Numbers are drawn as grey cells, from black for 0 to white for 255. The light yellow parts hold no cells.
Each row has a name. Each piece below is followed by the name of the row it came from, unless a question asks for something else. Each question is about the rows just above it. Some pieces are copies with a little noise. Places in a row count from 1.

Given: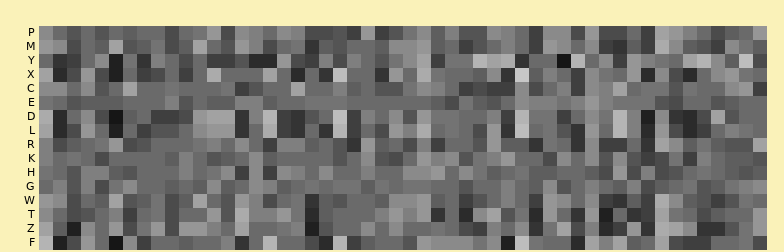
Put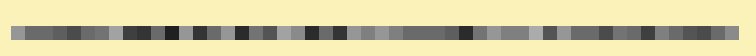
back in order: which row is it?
T
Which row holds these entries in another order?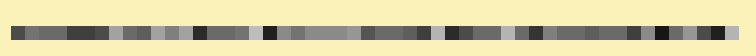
F
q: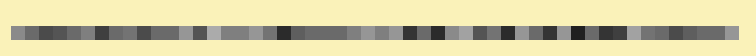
T
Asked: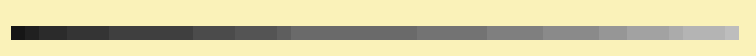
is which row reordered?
D
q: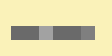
C
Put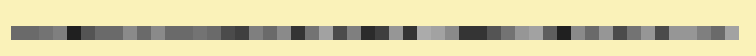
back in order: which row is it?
Z

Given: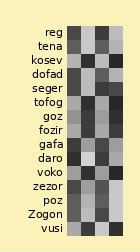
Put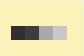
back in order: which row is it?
vusi
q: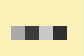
vusi
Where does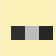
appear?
kosev
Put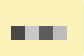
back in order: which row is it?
Zogon
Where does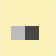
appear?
Zogon
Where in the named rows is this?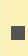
zezor, 3
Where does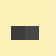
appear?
seger

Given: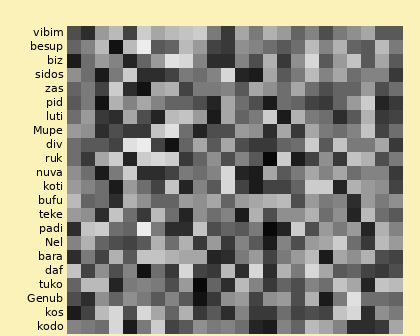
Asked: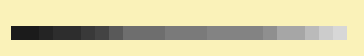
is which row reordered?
sidos
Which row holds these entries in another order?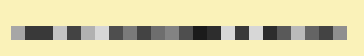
kos
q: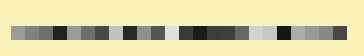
koti

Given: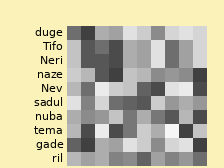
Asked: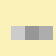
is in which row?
sadul
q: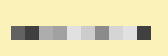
gade

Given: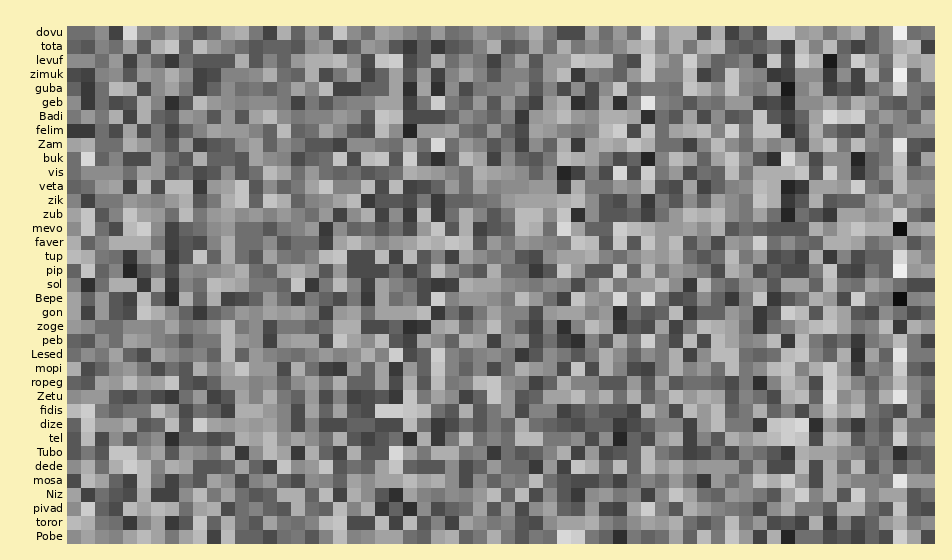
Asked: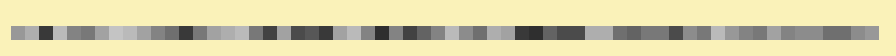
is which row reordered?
zoge
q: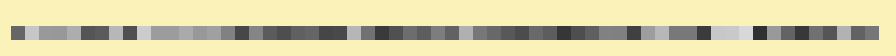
dize
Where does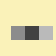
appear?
zimuk
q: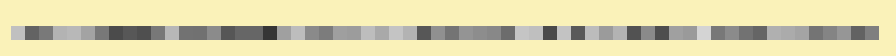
faver
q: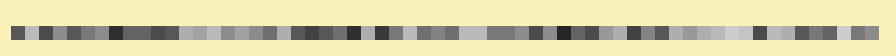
tel

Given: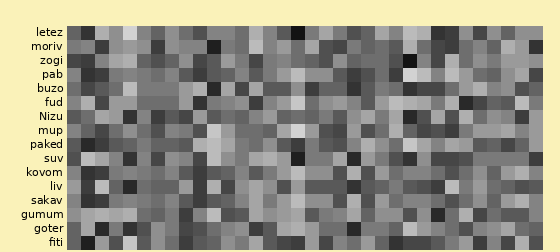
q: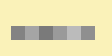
sakav
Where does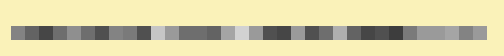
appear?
mup
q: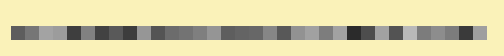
Nizu
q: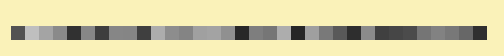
suv

